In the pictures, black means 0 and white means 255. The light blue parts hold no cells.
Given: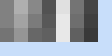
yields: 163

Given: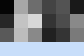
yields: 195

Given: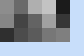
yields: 68

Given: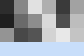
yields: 106

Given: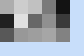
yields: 224

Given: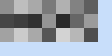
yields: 62

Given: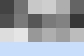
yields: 122
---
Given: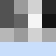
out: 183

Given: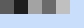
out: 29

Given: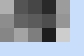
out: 164

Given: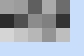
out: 198

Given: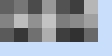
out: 174

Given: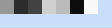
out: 208
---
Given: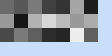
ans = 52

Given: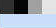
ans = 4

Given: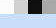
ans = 209

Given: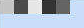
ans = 231

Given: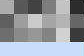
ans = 125

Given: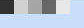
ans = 166

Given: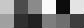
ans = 249

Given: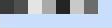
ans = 36

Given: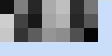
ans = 191

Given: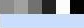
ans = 34
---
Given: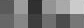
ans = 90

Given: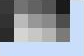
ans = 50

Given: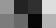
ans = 152

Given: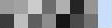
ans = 156

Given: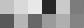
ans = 195

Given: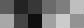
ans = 92

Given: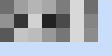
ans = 146

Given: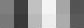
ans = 127

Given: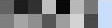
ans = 98

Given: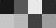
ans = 23
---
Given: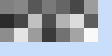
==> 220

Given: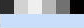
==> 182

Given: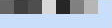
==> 128

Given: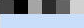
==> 99

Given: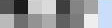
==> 206

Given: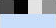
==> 74

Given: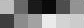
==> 204

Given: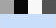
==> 83

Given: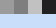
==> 126
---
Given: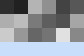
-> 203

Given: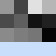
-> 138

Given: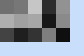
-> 67

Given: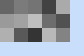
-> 176

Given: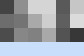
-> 76

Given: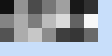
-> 83
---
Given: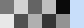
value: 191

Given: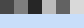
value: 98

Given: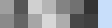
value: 113

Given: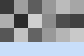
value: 187

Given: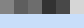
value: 72

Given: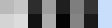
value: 126

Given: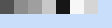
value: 247
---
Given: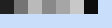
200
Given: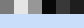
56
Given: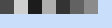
98
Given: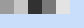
121
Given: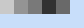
49
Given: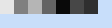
71
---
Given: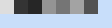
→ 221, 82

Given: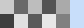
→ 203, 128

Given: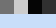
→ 113, 48

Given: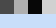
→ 73, 209

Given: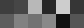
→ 62, 85

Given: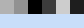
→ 178, 30

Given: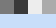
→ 121, 171

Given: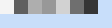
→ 244, 53

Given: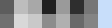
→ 93, 132
